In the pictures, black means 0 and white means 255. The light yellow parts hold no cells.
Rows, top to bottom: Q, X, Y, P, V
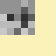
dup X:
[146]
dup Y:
[48]
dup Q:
[146]
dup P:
[187]
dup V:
[200]
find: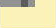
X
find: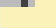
P

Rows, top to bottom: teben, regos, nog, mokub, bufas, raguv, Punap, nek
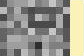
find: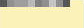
teben
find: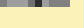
Punap
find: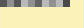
nek

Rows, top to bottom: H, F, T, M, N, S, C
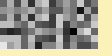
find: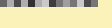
H
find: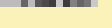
S

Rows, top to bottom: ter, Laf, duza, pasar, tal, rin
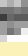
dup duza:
[91]
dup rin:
[253]
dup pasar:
[158]
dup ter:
[197]
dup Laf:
[116]
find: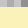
ter

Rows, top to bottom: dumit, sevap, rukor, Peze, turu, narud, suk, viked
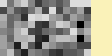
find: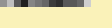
viked
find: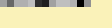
narud

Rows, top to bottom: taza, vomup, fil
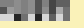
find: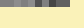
taza
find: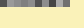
vomup

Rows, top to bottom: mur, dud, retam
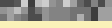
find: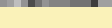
dud
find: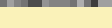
retam
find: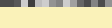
mur

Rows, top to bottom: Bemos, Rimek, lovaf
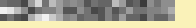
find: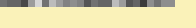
Bemos
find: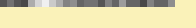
lovaf

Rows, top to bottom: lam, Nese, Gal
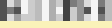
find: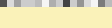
Gal

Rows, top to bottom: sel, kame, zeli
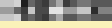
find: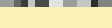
kame
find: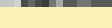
zeli
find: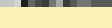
sel

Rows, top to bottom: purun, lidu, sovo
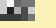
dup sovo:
[60]
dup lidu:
[204]
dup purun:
[118]
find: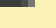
sovo

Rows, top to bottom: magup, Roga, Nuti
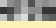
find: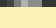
Roga

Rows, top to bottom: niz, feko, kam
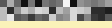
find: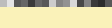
kam
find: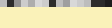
feko
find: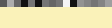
niz

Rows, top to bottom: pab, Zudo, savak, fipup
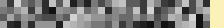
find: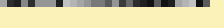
fipup
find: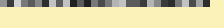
pab
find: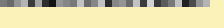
Zudo
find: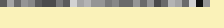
savak

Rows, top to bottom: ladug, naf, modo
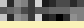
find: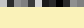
modo
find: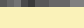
naf

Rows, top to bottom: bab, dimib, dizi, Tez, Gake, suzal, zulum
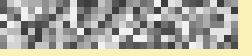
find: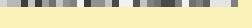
Gake
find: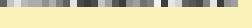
bab
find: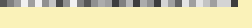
dimib

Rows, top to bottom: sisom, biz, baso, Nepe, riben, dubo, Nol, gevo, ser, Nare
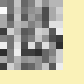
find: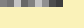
dubo
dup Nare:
[89]

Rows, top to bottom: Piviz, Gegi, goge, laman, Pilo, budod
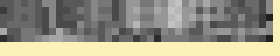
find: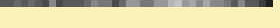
goge
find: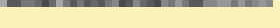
Pilo

